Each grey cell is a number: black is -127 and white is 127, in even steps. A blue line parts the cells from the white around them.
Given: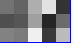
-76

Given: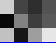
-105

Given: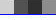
-45

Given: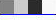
3

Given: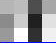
-79

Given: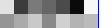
-67

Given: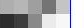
-66
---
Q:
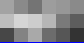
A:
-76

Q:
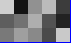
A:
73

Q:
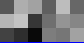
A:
34

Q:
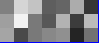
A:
-13

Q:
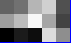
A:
14

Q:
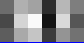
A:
-13
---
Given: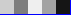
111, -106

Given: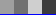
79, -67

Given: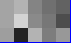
83, -92

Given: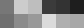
91, -97

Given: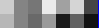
107, -109

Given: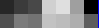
95, -127
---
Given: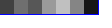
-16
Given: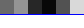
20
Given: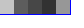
-34
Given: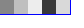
63
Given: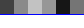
10
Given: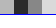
-84
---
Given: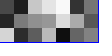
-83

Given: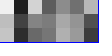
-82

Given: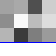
-68

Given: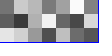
81

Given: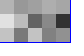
-6

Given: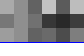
15

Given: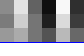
43
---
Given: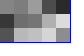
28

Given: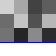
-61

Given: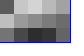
84

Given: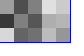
0

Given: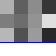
12

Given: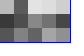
99

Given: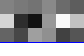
-12

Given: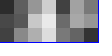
22
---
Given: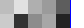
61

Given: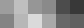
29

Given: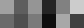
33

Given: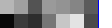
54

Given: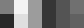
-1

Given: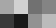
39

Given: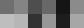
-16
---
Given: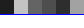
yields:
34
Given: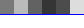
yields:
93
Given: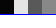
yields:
8
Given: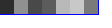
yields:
-5
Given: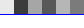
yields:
-4
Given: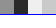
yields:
74
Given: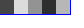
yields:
55
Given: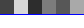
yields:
41
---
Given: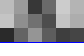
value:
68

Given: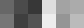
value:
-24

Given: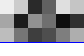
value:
38

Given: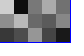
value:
14

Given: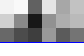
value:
80

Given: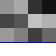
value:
-58

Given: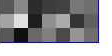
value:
36

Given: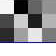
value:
-57
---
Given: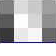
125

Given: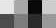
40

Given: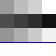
-65

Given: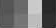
-22

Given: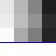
61

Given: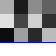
-58

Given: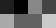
-125

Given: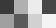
48

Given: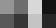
-17
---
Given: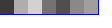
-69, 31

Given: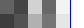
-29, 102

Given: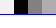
113, 46

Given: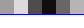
30, 53

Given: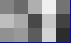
3, -83

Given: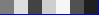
-2, -96

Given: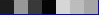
-98, 38

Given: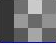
-74, -30

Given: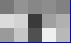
-7, 56

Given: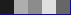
-99, -25
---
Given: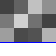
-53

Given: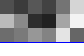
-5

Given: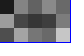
36

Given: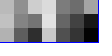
-33

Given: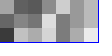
65

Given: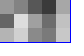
80

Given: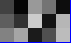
38

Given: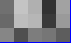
-48
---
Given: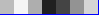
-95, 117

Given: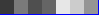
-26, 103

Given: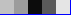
-115, 101

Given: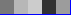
76, 76

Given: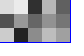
-25, 107

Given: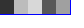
88, 88
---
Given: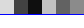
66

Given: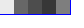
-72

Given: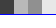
104

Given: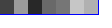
-22

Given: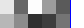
28

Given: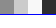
-80

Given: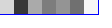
-2

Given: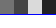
-93

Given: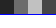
-57
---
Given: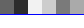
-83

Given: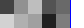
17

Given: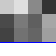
95

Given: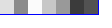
11

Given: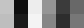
-113

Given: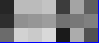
59

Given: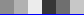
49

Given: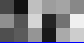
-110
